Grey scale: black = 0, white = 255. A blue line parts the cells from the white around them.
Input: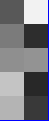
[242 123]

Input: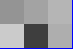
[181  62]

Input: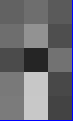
[ 90 146  75]

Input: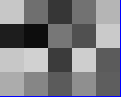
[181  80  59 134]

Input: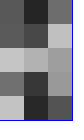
[109  72 197]

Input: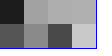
[176  73]
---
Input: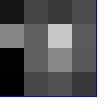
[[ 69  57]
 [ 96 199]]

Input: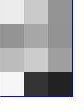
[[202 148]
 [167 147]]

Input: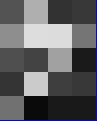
[[175  50]
 [221 220]]

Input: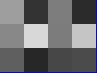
[[ 51 125]
 [216 124]]

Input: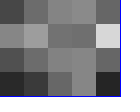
[[108 132]
 [157 114]]

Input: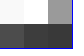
[[255 154]
 [ 61  57]]
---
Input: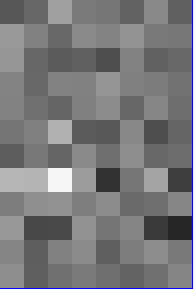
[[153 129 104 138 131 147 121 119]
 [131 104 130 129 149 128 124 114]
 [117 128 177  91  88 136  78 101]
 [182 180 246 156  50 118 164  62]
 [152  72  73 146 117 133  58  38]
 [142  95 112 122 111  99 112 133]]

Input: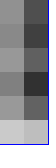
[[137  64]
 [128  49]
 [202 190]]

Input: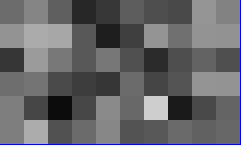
[[147 171 167  88  30  63 148 112 147 146]
 [110 116  74  61  54 107  69  84 148 147]
 [126 172  81 107 135  83  88 106  97 103]]

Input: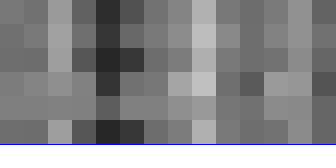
[[112 121 161 111  54 104 121 140 189 137 110 130 145 113]
 [124 132 143 129  52 113 119 165 192 111  90 154 150  84]
 [110 109 158  86  39  55 109 124 176 121 110 114 139 102]]

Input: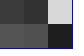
[[84 80 30]]

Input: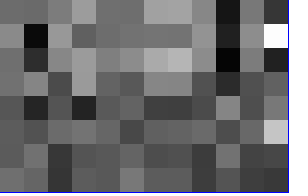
[[138  10 152  96 109 114 116 115 147  32 141 253]
 [113 133  75 154  99  88 134 133  81  43  80  97]
 [ 92  82 107 115 102  72  96  99 106  77 104 197]
 [111 101  53  92  88 120  92  92  61  84  62  57]]

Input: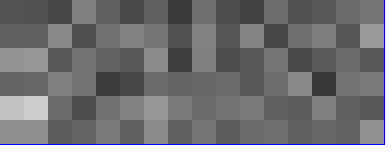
[[ 97  96 135  79 114 130 117  80 131  86 132  70 110 126  86 154]
 [100 102 129 116  61  70 105 100 102 107  87 108 137  56 115 121]
 [142 143  92 100 121  97 139  96 118  91 106 110  96 102  99 146]]

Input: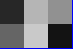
[[101 201  19]]
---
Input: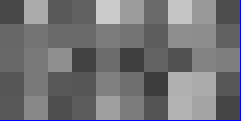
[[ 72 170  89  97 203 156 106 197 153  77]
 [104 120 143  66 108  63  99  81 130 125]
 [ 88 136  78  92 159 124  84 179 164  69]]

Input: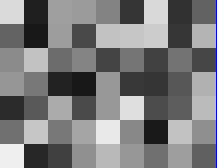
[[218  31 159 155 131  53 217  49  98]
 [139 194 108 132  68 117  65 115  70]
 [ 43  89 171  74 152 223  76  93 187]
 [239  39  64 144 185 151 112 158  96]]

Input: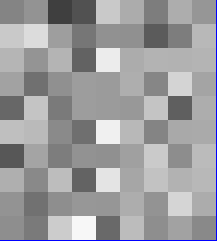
[[132 147  63  81 201 172 125 173 150]
 [181 148 180  98 236 172 179 178 180]
 [103 196 122 157 155 152 196  95 173]
 [ 87 164 125 146 144 160 202 141 187]
 [147 113 142 151 150 173 147 213 172]]

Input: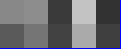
[[136 141  58 195  50]]

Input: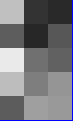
[[192  51  41]
 [234 112  97]
 [ 92 159 153]]

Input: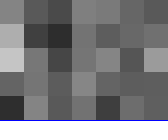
[[132  89  74 127 122 102  89]
 [197 119  70 117 133  85 155]
 [ 46 132  89 114  62 109  95]]

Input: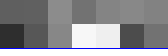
[[ 95  96 140 114 132 136 130]]
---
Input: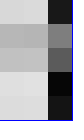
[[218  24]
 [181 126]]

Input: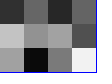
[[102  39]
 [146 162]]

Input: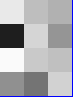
[[190 177]
 [213 149]]

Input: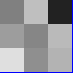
[[191  34]
 [134 186]]

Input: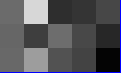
[[215  46]
 [ 62 109]]

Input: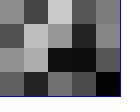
[[ 68 203]
 [189 152]]
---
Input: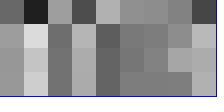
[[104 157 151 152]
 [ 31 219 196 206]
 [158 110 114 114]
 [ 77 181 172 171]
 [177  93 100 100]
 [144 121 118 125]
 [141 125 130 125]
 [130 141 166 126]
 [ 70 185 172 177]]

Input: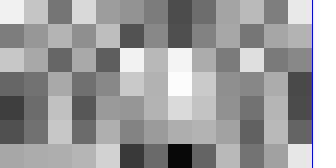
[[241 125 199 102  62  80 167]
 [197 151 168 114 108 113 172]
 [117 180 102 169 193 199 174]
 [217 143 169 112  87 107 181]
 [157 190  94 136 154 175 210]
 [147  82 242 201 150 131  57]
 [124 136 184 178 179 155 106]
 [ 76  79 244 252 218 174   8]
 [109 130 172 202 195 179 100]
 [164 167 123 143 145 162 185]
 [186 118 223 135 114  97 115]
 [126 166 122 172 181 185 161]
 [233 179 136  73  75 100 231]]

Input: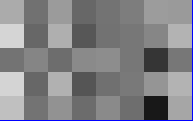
[[171 213 115 212 192]
 [113 103 133 103 115]
 [155 175 109 177 146]
 [103  87 138  85 108]
 [115 114 141 112 138]
 [125 119 119 121 110]
 [156 134  53 149  24]
 [154 179 119 179 166]]

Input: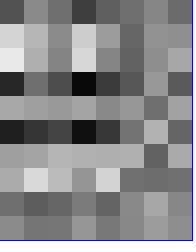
[[ 82 212 233  39 168  31 159 171 111 139]
 [138 182 175 111 159  53 164 217  93 117]
 [111 139 132  77 153  68 181 187 102 118]
 [ 62 205 215   9 164  16 177 149 123 150]
 [ 95 156 133  59 137  55 175 211 100 120]
 [111 102  98  87 151 115 176 112 137 136]
 [134 146 142 152 111 178  98 109 167 156]
 [107 143 167  90 162 101 170 112 135 142]]

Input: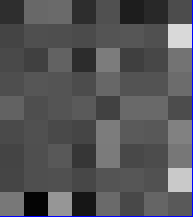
[[ 46  68  73  78  98  74  68  69 120]
 [104  79  64  86  78  80  79  79   4]
 [106  78  98  84  84  73  88  80 150]
 [ 45  75  44  76  90  69  54  71  22]
 [ 80  84 124 103  65 124 123  84 106]
 [ 29  86  63  83 105  90  72  86  72]
 [ 40  80  71  83 105  88  76  81 101]
 [ 76 217 115 108  76 129 119 201  89]]

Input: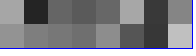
[[166 147]
 [ 36 126]
 [101 119]
 [ 90 111]
 [103 141]
 [167  85]
 [ 57  55]
 [133 192]]
